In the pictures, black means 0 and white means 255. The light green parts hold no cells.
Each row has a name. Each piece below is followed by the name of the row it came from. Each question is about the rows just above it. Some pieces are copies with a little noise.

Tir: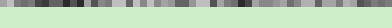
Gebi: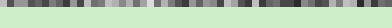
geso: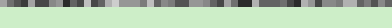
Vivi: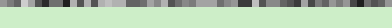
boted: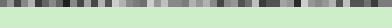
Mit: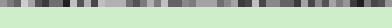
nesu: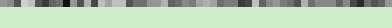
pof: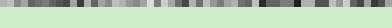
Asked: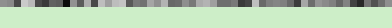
nesu
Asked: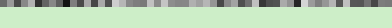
boted
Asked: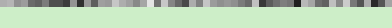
pof

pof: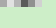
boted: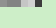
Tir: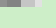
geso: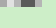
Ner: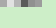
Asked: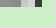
boted
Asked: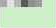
Ner
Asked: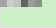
Ner
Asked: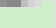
Tir

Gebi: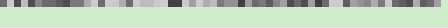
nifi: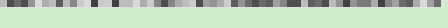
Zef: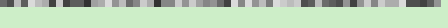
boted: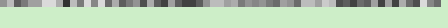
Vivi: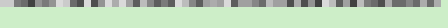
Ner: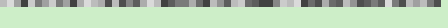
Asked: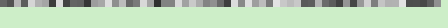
Zef
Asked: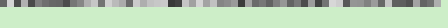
Gebi
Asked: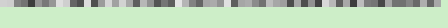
Vivi
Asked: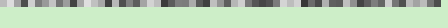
Ner

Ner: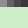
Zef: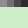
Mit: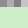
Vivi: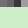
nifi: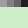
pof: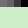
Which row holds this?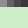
Ner
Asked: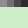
Zef
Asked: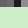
Vivi
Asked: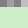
Mit
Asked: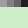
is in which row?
nifi
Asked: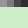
Zef

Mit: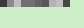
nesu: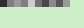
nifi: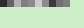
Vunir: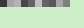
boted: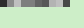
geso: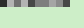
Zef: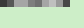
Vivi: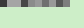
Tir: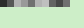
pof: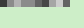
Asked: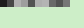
Tir
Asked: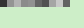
pof
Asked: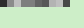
boted

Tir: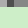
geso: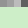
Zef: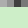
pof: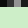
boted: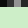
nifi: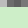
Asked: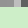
geso

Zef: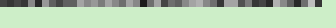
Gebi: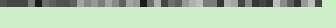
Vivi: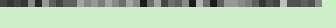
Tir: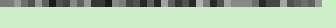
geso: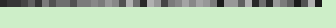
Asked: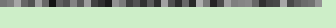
Tir
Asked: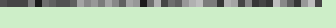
Gebi
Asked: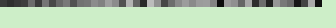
geso
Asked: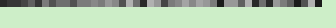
geso

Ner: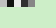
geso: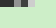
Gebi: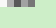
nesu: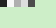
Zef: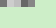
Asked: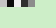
Ner
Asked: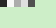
nesu
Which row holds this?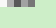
Gebi
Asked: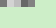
Zef
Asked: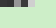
geso

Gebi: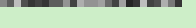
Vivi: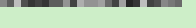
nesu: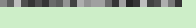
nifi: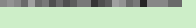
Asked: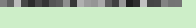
Vivi
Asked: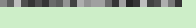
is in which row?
nesu

